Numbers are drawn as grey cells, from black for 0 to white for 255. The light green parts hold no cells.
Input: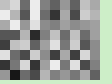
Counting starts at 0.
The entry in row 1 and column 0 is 236
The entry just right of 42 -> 128
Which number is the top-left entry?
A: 193
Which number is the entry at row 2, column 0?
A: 169
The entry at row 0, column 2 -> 108
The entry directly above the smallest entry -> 119
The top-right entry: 169
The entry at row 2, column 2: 151
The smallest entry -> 23
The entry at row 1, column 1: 181
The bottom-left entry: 151
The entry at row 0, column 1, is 215
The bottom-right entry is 97
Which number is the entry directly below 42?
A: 97

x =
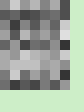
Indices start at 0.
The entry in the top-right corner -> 79
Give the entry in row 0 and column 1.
203
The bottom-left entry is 110
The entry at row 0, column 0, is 142
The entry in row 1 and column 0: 88
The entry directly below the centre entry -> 182
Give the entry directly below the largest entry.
52
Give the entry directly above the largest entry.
203
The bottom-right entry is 151
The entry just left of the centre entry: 70
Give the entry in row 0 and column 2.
151
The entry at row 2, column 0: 132
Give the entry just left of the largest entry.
122

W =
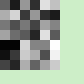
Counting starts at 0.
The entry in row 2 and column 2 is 120
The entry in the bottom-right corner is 203
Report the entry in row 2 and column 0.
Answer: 120
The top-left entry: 99
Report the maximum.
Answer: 254
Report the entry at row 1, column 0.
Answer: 174
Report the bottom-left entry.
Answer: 67
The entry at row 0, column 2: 151

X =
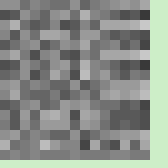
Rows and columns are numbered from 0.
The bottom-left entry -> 122
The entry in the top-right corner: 166
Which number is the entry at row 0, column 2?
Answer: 112
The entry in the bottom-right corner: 122
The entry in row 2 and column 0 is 144
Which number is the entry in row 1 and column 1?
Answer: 89
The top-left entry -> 144
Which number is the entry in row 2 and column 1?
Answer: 176
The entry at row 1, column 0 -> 79
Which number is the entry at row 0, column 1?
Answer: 144
